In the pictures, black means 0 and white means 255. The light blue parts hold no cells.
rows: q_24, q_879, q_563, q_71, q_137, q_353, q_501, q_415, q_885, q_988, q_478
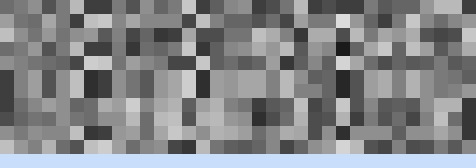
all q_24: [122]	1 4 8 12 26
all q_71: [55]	9 14
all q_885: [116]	2 5
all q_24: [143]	2 10 17
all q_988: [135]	3 4 19
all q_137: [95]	15 21 23 30
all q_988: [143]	0 2 14 23 25 26 27 29 30 32

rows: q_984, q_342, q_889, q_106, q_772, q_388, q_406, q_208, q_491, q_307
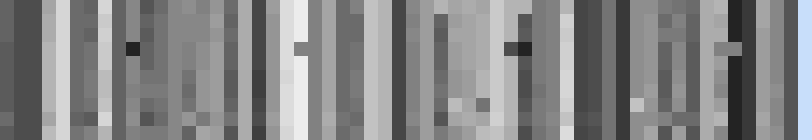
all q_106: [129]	13 21 22 29 39 51 52
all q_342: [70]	18 28 41
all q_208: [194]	7 26 45
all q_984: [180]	27 31 36 37 40 51

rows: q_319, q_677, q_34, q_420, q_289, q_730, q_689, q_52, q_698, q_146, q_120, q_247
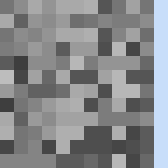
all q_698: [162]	4 5 6
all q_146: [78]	6 7
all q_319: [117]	0 8 10
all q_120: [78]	5 6 7 9
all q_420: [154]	2 5 6
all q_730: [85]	5 6 9 10
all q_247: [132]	0 1 2 3

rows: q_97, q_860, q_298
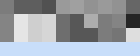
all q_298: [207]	2
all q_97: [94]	1 2

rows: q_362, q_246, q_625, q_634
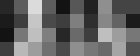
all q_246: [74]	3
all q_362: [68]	8 9

